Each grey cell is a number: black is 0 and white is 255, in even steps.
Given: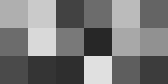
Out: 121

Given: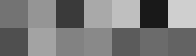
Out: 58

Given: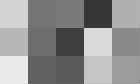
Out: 62

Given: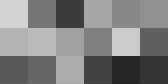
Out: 160

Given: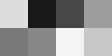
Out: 71

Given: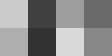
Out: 158

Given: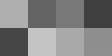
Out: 120

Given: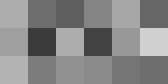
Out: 173
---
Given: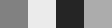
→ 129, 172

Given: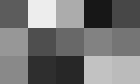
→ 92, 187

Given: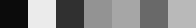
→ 11, 185

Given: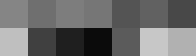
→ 133, 177

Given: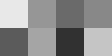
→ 232, 197

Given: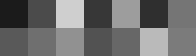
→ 27, 123
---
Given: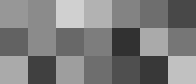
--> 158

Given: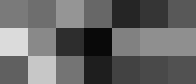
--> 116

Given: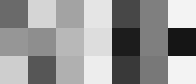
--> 176

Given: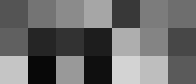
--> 153

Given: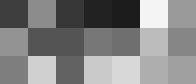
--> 98

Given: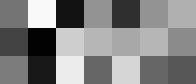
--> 236

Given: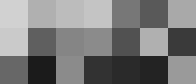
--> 139
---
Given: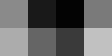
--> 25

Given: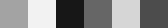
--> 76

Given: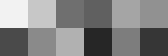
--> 54

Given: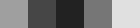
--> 70

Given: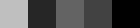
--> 38

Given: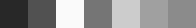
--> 81

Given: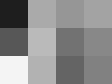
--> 87

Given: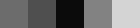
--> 79
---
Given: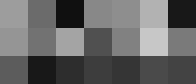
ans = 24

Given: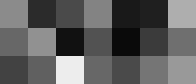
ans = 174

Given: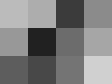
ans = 139

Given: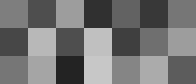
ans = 118

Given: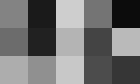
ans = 12

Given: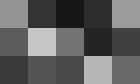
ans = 154
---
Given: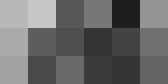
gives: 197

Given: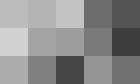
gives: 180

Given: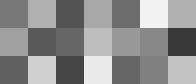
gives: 176

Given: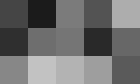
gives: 27

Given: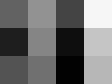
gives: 146

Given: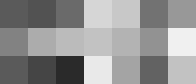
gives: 82

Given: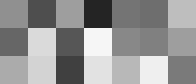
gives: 78

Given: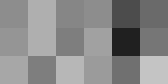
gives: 175

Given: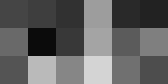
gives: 62

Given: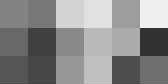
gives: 119
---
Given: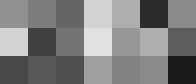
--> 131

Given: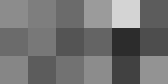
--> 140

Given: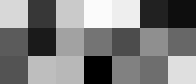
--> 129

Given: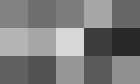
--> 150

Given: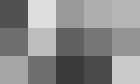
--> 59

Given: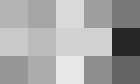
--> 231

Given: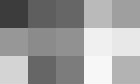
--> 124

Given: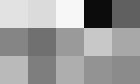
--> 174
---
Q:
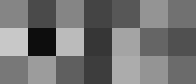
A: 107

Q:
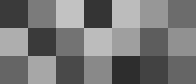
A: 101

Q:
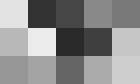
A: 206

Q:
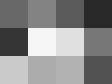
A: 82

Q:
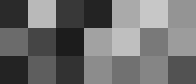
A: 82

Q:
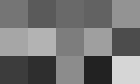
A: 214
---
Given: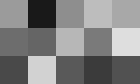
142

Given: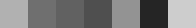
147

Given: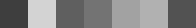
162

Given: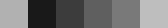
95

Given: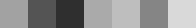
190

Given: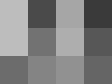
74

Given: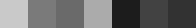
28
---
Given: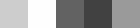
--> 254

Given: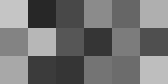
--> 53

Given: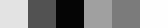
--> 5

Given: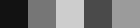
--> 118

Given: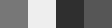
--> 119

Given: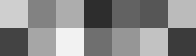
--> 111

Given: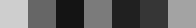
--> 123
